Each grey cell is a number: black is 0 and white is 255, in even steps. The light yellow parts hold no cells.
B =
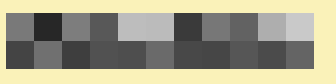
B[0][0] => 121
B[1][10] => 100
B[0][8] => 98
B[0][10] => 201
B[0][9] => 174
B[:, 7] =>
[119, 70]
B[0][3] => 88
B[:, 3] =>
[88, 81]

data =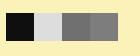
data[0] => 15
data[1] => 221
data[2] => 112

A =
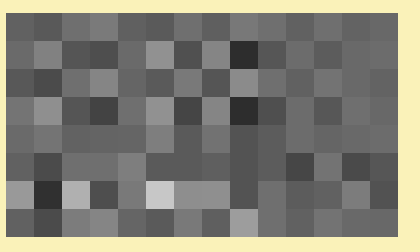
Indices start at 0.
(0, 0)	97
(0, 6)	111
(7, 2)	124
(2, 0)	88
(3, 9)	79
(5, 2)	111
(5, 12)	74
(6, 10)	92
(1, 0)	106
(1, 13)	108
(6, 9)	111
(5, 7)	95
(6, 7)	143
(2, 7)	85
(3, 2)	85
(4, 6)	90
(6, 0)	153
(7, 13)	104
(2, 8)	139
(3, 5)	145
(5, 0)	97
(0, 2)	111
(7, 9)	111
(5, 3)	111
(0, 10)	97
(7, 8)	157
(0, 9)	111
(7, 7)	95
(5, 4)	126
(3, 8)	45
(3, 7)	133
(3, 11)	87
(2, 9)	111
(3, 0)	116
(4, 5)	126

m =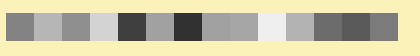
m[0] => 131
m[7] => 161
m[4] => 63
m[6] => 49

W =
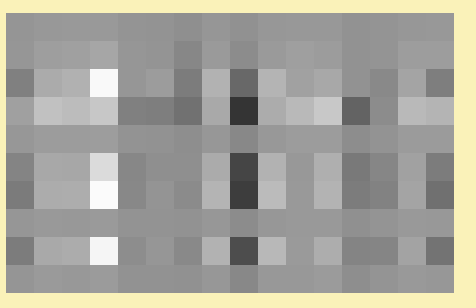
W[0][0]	149
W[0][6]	143
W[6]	[123, 172, 173, 251, 136, 148, 139, 180, 61, 187, 153, 179, 124, 130, 164, 112]
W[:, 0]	[149, 150, 128, 160, 151, 132, 123, 150, 124, 149]
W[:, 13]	[148, 148, 137, 140, 147, 134, 130, 148, 133, 148]
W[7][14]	153
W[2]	[128, 171, 177, 249, 150, 156, 124, 178, 104, 180, 161, 168, 146, 137, 164, 126]
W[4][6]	142
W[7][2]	152
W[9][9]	152
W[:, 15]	[152, 157, 126, 180, 155, 124, 112, 152, 115, 151]
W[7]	[150, 153, 152, 154, 147, 147, 146, 151, 140, 151, 153, 153, 144, 148, 153, 152]
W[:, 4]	[148, 150, 150, 128, 147, 135, 136, 147, 141, 146]
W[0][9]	151
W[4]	[151, 156, 156, 157, 147, 146, 142, 151, 136, 152, 156, 156, 141, 147, 155, 155]
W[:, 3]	[153, 166, 249, 199, 157, 219, 251, 154, 245, 155]
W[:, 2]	[153, 160, 177, 188, 156, 167, 173, 152, 172, 152]
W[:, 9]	[151, 154, 180, 172, 152, 178, 187, 151, 184, 152]
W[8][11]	173
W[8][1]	169
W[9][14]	153
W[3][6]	113
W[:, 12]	[146, 146, 146, 99, 141, 121, 124, 144, 132, 142]

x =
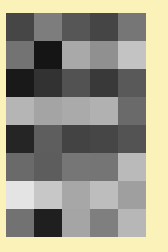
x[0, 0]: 70
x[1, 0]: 115
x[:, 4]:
[118, 195, 89, 106, 83, 186, 159, 183]
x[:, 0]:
[70, 115, 25, 181, 37, 106, 228, 114]
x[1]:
[115, 21, 169, 144, 195]
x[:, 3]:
[69, 144, 57, 177, 70, 117, 189, 127]
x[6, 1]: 199
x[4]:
[37, 94, 67, 70, 83]
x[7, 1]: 31
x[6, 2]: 167

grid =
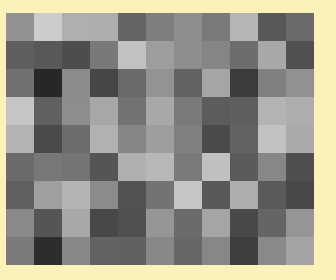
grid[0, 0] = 146
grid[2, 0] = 112
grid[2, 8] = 60
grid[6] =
[96, 159, 180, 139, 82, 115, 197, 89, 173, 90, 72]
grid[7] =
[137, 85, 168, 72, 80, 150, 107, 165, 73, 101, 149]
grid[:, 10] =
[107, 81, 145, 173, 170, 79, 72, 149, 164]
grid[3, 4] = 114
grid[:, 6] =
[142, 142, 98, 122, 128, 122, 197, 107, 103]
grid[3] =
[197, 96, 141, 167, 114, 168, 122, 92, 95, 179, 173]
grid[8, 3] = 99
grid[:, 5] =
[127, 157, 147, 168, 158, 183, 115, 150, 136]
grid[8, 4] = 97
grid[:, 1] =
[204, 88, 39, 96, 74, 120, 159, 85, 45]
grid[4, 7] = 74
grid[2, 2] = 139
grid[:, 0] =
[146, 95, 112, 197, 179, 107, 96, 137, 122]
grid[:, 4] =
[101, 193, 106, 114, 133, 176, 82, 80, 97]
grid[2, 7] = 165
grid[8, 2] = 136
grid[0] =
[146, 204, 175, 173, 101, 127, 142, 122, 181, 88, 107]
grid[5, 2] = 116
